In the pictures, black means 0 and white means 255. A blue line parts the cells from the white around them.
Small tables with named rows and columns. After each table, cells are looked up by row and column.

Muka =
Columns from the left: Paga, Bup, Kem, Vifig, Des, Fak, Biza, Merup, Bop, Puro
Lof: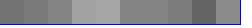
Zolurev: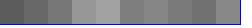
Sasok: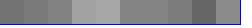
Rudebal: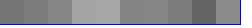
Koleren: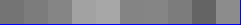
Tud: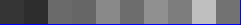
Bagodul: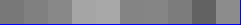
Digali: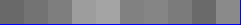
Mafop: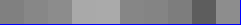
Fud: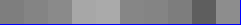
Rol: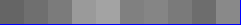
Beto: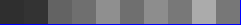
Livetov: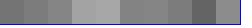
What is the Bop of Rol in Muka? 109
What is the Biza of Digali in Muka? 133
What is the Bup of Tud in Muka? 45
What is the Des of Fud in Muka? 170
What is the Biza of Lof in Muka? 131
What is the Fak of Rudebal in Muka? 132
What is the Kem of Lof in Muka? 131
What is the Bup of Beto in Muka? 51
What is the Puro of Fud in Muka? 141
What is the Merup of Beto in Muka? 120
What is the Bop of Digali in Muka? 106
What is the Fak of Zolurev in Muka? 126
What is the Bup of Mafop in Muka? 135
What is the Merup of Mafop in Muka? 125
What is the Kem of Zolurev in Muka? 119

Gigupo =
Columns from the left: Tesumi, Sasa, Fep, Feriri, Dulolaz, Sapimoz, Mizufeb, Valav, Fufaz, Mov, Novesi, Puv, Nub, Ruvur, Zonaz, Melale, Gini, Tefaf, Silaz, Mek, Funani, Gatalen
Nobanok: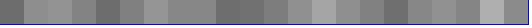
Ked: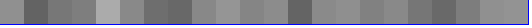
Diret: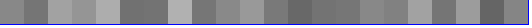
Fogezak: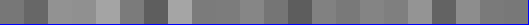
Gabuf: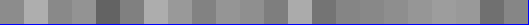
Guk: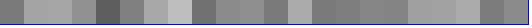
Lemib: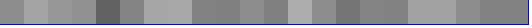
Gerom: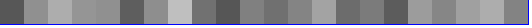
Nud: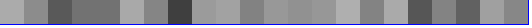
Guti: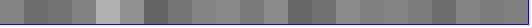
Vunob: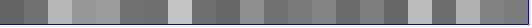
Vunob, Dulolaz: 155
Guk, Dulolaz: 93
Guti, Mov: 135
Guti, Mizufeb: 99
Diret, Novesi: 153
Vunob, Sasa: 112
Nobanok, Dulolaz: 109
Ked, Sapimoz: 137
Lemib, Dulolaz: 99
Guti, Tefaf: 123
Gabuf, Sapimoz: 128
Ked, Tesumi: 144
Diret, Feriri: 149
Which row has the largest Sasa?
Gabuf

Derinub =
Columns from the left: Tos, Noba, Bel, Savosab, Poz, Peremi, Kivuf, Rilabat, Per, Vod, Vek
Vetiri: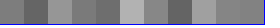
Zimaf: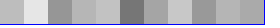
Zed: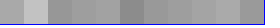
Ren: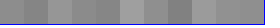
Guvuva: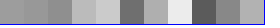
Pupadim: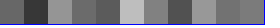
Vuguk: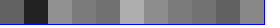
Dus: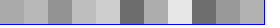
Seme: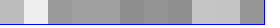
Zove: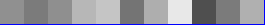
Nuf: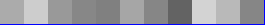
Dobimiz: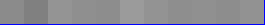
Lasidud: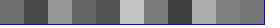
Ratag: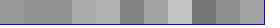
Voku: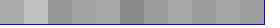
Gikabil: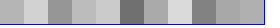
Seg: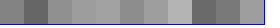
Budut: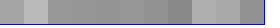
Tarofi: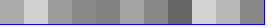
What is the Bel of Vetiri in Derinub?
150
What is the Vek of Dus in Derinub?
178
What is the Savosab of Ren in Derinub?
139
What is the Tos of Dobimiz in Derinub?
139
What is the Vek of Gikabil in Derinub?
176
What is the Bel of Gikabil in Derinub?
150
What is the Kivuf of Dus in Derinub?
173
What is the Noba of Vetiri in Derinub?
101
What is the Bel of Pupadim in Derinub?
149
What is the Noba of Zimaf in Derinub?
230
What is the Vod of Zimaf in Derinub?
181
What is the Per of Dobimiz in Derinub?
144
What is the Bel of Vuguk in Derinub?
145

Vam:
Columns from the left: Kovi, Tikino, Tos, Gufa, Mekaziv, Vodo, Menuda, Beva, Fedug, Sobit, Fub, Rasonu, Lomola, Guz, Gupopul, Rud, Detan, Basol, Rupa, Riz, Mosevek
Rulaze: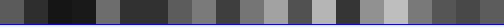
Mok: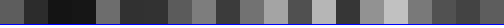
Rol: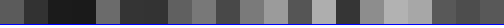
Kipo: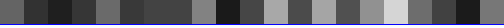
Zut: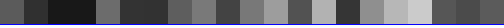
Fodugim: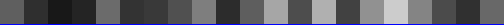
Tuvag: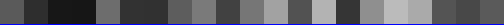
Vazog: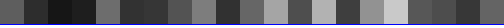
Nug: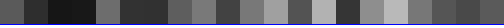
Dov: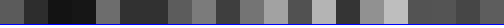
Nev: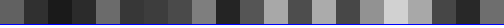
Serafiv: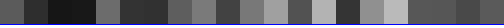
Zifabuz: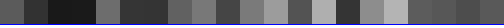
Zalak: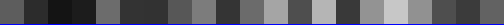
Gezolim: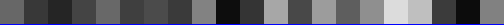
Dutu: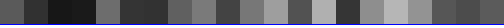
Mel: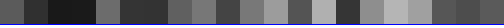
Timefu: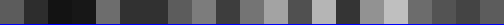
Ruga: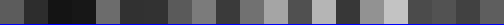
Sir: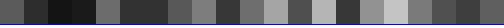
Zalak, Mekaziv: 108
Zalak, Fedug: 124
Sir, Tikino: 45
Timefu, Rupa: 83
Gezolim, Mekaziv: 104
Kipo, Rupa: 65

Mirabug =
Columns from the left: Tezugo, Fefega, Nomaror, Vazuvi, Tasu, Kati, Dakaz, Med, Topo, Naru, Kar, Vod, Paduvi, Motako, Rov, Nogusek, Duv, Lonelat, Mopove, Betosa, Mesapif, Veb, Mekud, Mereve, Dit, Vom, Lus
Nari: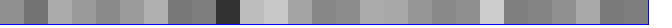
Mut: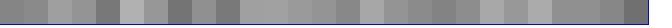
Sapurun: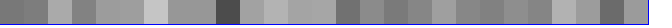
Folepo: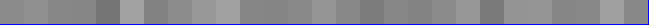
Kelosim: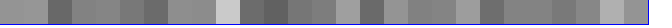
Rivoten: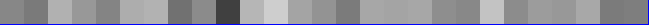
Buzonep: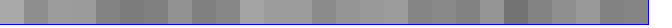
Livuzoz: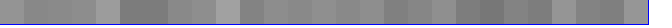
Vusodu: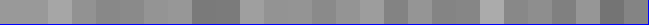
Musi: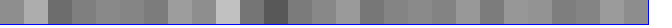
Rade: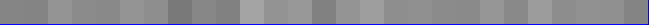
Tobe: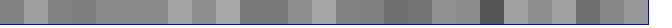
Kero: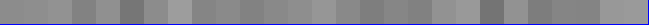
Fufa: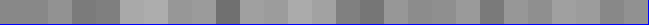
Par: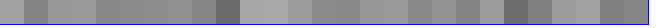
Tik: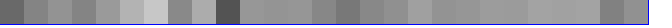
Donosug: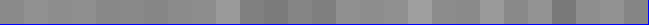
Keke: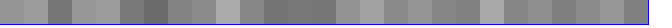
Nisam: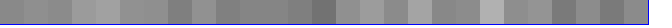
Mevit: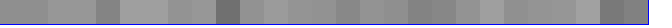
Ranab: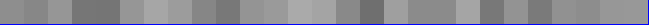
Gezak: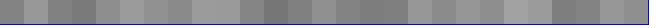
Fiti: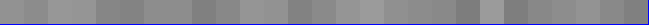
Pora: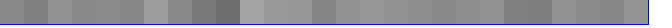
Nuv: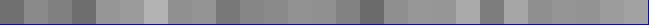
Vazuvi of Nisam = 155
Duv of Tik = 144
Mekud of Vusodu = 142
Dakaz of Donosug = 134
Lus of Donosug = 133
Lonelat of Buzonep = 133
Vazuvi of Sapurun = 130
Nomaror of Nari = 171
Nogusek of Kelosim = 106
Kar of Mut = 160
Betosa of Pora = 141
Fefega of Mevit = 143
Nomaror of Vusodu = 166

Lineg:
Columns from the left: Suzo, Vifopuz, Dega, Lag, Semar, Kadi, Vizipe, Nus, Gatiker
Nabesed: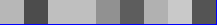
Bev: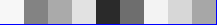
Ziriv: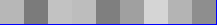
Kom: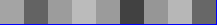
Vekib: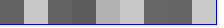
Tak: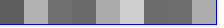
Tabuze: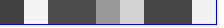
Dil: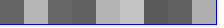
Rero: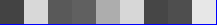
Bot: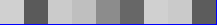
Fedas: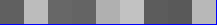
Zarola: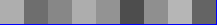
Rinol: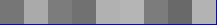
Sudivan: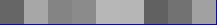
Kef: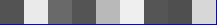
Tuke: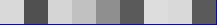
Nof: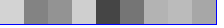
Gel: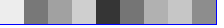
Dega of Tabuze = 77
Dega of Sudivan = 132
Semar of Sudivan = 183
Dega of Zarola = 135
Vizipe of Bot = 208
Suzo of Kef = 83
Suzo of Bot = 208
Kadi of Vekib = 199
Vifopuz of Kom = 99
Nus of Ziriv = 180
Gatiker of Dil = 175
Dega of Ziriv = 194
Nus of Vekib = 102
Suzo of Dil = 101
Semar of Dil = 180
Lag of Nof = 207
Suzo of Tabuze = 66
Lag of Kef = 84

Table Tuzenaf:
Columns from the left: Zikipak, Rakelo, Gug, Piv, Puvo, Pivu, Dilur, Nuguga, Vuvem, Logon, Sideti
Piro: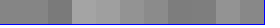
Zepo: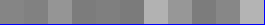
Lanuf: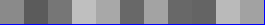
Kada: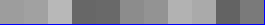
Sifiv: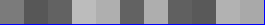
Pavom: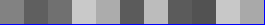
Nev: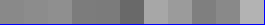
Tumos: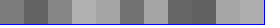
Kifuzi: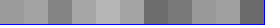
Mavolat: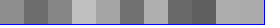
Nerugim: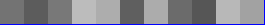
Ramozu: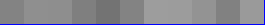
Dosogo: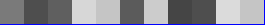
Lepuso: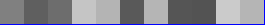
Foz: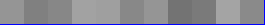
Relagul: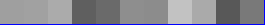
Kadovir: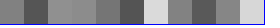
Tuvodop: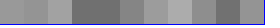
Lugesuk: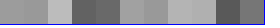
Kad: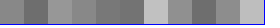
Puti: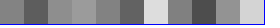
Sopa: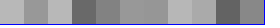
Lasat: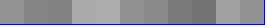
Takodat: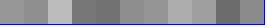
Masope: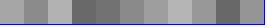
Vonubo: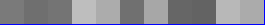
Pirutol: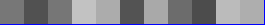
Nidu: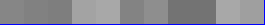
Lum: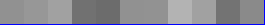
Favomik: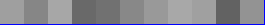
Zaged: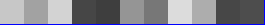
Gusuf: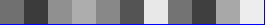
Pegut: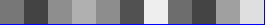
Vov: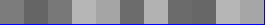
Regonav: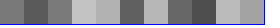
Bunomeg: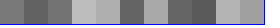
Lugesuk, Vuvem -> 176
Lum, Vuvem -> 161
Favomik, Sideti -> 147
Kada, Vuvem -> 170
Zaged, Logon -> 71
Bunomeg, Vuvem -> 90
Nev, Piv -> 124
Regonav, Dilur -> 183
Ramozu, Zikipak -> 131
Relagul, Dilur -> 140
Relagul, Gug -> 171
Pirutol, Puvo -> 172
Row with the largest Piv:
Dosogo

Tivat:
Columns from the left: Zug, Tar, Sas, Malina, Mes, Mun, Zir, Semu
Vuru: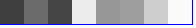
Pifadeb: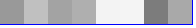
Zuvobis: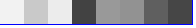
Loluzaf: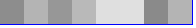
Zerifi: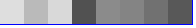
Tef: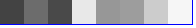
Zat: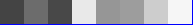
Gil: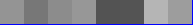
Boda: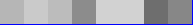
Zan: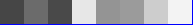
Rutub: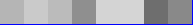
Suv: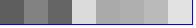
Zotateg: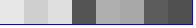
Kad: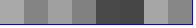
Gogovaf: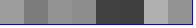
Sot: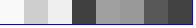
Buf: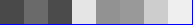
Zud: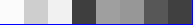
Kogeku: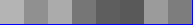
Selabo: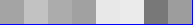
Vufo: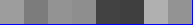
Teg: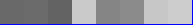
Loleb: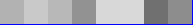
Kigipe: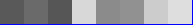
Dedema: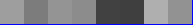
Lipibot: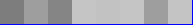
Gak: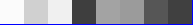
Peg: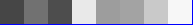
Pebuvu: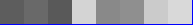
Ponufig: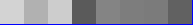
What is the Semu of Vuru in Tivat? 250
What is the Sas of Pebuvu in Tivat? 89
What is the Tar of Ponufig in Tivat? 177
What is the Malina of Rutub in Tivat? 143
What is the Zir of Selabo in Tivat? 120
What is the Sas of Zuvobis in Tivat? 236
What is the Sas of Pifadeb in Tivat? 163
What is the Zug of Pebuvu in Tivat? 93
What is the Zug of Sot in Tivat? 249
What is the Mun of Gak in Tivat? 155
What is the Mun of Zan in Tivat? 155
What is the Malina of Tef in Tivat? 232
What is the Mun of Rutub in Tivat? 213
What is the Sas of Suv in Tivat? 101
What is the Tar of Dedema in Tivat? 124
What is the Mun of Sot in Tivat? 153
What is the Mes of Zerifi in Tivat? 139
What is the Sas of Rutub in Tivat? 187

